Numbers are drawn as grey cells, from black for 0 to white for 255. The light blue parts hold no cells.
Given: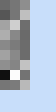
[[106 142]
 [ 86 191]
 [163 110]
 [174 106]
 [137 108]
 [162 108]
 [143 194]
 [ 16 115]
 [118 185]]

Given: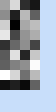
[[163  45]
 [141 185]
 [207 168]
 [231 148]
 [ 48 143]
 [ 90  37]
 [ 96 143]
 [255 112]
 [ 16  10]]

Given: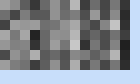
[[160  93 105 103  61  70  54]
 [111 125  89 109  78  73  43]
 [ 66 151 111 146  99 133  49]
 [167 166 104 142  77  78  62]
 [150 133 104 118  50  76  32]
 [ 74 124  90  82 123 116  39]
 [157 114  94  85  72  71  45]]

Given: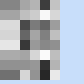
[[133 166  61]
 [164 191 248]
 [219  74 100]
 [213 102 128]
 [230  56 136]
 [171 165 250]
 [145 146  50]
 [112 214  39]]

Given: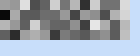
[[160 223  98 117  48 114 218]
 [  9  91 109 153 155  78 213]
 [182  95 125  99  63 173 185]
 [ 96 160 153 123  89 144 191]]

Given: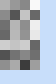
[[178 136]
 [139 196]
 [112 142]
 [104 147]
 [206 205]
 [ 82 135]
 [143  60]]
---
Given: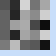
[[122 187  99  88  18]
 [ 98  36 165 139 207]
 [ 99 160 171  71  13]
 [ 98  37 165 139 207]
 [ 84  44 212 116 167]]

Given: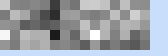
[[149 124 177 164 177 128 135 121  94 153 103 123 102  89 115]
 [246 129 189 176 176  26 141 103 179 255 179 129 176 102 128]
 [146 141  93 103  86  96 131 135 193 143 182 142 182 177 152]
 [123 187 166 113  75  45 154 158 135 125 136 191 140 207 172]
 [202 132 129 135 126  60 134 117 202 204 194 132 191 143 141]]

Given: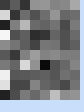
[[ 33  76 122 105 131 190 141 147]
 [224  70  71 132 100  91  73 115]
 [239  87  89  93  96  85 112 106]
 [121 101 216 146  10  82 104 132]
 [ 88  56 129 157 130 138 125 124]
 [139 116  93  67 118 115  81  95]
 [246  80  95  45  53 100  80 106]
 [ 32 127 183 106  99 115  74 122]
 [215  52 109  81 110 149 103 109]
 [ 60  92  51 147 150 132 136 168]]

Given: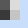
[[ 57 196]
 [ 87 220]]

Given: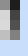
[[191 129]
 [218  80]
 [214  67]
 [142  29]]

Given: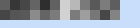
[[ 70  85  89 139 100 123 210 123 158 119  71 131]
 [ 95  55  71 100  46  97 208 184 122  89 124  94]]
